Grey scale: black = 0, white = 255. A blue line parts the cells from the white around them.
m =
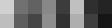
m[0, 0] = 208
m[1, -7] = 94
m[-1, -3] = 175
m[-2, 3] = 136
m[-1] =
[190, 94, 69, 142, 49, 175, 63, 22]

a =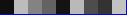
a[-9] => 15
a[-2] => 51
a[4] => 20
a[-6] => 99

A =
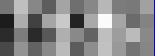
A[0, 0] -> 117
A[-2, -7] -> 175
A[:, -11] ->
[117, 28, 43, 72]
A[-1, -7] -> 186
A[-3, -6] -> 35
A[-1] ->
[72, 147, 98, 137, 186, 92, 142, 193, 153, 115, 134]
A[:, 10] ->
[161, 131, 137, 134]
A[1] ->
[28, 173, 65, 165, 201, 35, 169, 250, 165, 107, 131]
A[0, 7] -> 183
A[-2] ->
[43, 125, 42, 88, 175, 137, 99, 191, 157, 187, 137]
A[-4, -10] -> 191

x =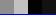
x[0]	142
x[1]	193
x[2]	2

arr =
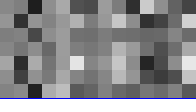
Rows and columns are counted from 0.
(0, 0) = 136
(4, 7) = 150
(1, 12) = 108
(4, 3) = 116
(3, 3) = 104
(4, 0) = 165
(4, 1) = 44
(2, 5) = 113
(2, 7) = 124
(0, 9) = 47
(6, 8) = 105
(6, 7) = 129
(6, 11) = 108
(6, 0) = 131
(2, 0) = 126
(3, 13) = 169
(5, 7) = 134
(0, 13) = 68
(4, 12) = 141
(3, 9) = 154
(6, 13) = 88
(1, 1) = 49
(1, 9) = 141
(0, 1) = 127
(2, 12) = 133
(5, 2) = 145
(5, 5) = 132
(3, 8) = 179

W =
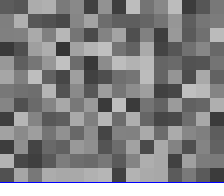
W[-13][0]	92
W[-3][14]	132
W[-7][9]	141
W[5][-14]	190
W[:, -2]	[86, 118, 112, 135, 84, 169, 185, 102, 168, 127, 132, 124, 90]
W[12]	[81, 166, 120, 172, 168, 169, 177, 182, 65, 179, 170, 168, 91, 122, 90, 59]
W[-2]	[178, 72, 63, 89, 125, 110, 106, 120, 90, 132, 174, 168, 65, 160, 124, 122]
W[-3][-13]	105
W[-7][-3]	192
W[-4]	[162, 138, 158, 116, 145, 104, 141, 69, 130, 129, 170, 108, 171, 135, 127, 93]
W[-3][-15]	143
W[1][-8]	95
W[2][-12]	183
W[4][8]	189
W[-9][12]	106
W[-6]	[133, 80, 106, 133, 168, 120, 154, 58, 190, 58, 116, 99, 155, 97, 102, 175]
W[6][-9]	157
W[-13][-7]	189
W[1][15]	124
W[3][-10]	180
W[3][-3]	113
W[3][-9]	192
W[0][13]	60
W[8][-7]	174
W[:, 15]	[120, 124, 187, 104, 116, 98, 132, 175, 59, 93, 98, 122, 59]
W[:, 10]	[116, 101, 129, 170, 186, 188, 159, 116, 102, 170, 74, 174, 170]
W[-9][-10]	56
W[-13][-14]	172
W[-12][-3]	94
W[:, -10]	[65, 163, 74, 180, 56, 65, 87, 154, 127, 141, 143, 106, 177]
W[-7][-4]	71

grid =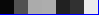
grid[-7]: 7
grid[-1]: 235

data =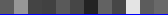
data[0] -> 93
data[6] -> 35
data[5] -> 70
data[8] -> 70

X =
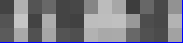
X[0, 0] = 67
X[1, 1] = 197
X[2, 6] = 178
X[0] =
[67, 177, 84, 104, 68, 71, 134, 188, 167, 61, 103, 73, 146]
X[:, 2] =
[84, 67, 81]
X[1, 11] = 72
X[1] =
[84, 197, 67, 173, 68, 65, 189, 190, 192, 153, 77, 72, 179]
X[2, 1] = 169
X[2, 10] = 81
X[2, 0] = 91

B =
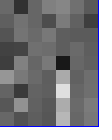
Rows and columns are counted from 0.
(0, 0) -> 105
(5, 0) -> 150
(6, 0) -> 100
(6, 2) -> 99
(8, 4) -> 183
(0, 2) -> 102
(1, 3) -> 77
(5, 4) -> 170
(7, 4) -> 172
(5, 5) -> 97
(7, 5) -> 106
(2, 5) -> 91
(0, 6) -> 89
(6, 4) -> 223
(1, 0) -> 95
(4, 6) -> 96
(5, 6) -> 110
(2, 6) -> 91
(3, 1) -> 68
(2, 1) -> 116

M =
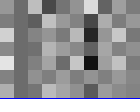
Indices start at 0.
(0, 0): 151
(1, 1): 108
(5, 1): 108
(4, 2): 128
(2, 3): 149
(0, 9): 124
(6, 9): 131
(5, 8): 153
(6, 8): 139
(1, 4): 153
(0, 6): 219
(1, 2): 94
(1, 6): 72
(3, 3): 180
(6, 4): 165
